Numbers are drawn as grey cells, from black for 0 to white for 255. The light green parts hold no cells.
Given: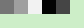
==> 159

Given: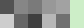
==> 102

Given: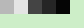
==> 228

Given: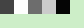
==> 254

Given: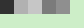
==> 177

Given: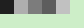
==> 174

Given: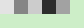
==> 133

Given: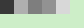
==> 175

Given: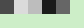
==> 219

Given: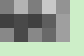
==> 73
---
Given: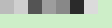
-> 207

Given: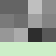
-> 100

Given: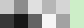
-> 140

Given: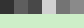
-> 94

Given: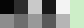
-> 45

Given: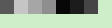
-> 197

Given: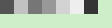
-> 193

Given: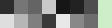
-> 118
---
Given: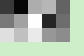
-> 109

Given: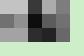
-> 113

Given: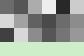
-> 140

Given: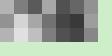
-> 157

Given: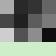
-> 122

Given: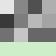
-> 164

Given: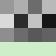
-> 22
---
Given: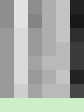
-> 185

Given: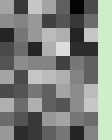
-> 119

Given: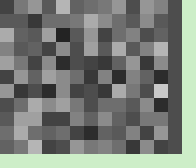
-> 139

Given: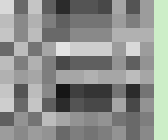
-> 147

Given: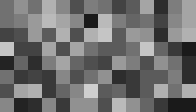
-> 57
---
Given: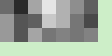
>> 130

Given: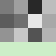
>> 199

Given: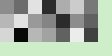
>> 97

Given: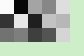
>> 63

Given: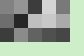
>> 98

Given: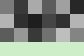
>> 113
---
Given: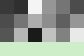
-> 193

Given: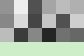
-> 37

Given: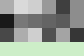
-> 81

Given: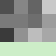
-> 145

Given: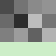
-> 156

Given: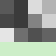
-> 111
